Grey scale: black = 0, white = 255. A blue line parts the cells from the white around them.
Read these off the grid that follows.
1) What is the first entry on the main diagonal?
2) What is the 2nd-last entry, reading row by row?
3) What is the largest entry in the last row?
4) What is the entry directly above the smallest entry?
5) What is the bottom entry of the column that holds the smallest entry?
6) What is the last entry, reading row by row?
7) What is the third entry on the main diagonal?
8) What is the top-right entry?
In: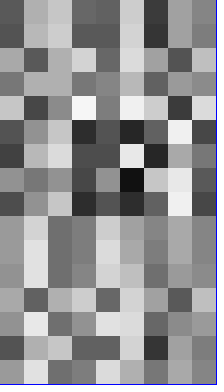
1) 89
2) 169
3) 225
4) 232
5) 176
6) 133
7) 176
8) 133

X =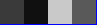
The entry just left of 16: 58
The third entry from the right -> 16

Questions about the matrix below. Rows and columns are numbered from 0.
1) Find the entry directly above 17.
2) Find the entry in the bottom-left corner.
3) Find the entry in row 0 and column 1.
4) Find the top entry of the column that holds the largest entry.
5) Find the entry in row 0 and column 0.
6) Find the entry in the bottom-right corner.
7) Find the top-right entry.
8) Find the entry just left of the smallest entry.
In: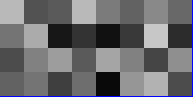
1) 123
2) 98
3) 82
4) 137
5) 185
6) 76
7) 104
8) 110

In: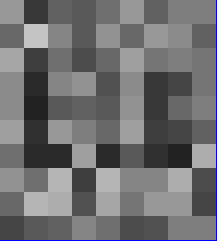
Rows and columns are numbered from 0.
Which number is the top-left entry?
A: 152
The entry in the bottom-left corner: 69
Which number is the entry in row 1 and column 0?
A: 104
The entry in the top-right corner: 125
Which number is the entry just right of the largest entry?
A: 133
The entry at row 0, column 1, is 56
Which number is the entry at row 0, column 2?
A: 97
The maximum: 195
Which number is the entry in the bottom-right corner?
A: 125
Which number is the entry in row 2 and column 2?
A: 111
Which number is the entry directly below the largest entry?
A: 62
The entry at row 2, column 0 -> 165
